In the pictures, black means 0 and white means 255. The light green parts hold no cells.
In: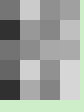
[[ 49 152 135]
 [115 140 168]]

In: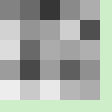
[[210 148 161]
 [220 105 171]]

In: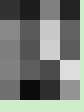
[[136  90 200]
 [126  84 207]]

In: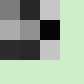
[[171 144   5]
 [ 44  40 196]]

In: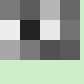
[[237  35 232]
 [167 122  81]]

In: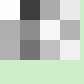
[[174 140 246]
 [177 116 192]]

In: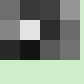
[[133 227  44]
 [ 41  20  89]]

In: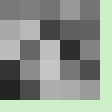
[[169 184  67]
 [188 102 190]]

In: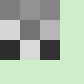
[[214 115 182]
 [ 46 217  49]]
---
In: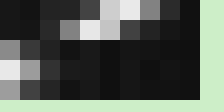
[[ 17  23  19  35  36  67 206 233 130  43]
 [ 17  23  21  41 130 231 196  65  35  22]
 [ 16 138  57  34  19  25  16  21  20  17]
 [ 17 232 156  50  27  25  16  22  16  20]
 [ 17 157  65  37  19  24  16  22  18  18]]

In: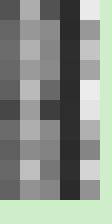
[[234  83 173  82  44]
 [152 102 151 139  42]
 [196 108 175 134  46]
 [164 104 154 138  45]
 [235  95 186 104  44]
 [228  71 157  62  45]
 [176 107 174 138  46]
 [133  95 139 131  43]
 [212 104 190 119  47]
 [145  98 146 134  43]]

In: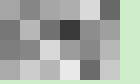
[[104 165 134 166 174 217]
 [159 119 183 113  58 141]
 [183 126 134 215 155 136]
 [200 170 204 182 233 107]]

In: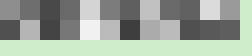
[[154 142 110  73 105 212 124  95 193 105  97 219]
 [ 94  80 181  68 119 241 186  62 171 187  80  89]]

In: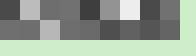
[[113  74 188 110 113  62 147 237  74]
 [100 111 110 183 110 105  79  96  85]]

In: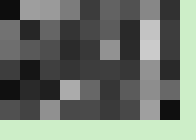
[[ 49  13 158 154 124  60  98  81 135]
 [ 61 114  38 101  52  72  92  41 195]
 [ 59 110  89  78  43  56 146  42 203]
 [ 41  61  21  63  53  61  62  55 146]
 [104  16  41  31 171 103  54  91 141]
 [ 15  80  67 144  73  74  58  72 159]]

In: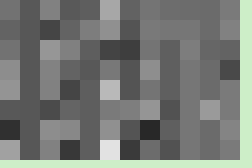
[[122 114  88 129  89  94 167  98 116 109 108 107]
 [129  99  87  69  99 125 144  84 121 118 118 107]
 [ 99 114  87 150 128  94  68  62 116  95 125 102]
 [ 73 141  87 130  99  88 120  84 142  95 118 107]
 [122 148  87 129  69  94 185  84 116  95 118 107]
 [122  88  87  75 100  94 122 126 149  82 118 154]
 [132  48  87 141 136  94 144  84  40  95 118 107]
 [122 161  87 129  56  94 226  58 108  82 118 107]]

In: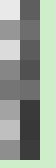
[[ 94 233]
 [110 150]
 [ 92 219]
 [ 81 134]
 [110 117]
 [ 58 163]
 [ 56 191]
 [ 60 142]]
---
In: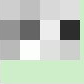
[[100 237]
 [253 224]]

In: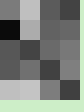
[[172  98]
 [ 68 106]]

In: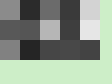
[[ 85 182]
 [ 37  70]]

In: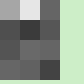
[[ 59  86]
 [105 101]]

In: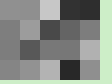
[[156  73]
 [ 88 120]]

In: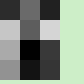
[[ 93 213]
 [  1  57]]

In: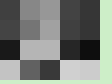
[[117 161]
 [181 181]]
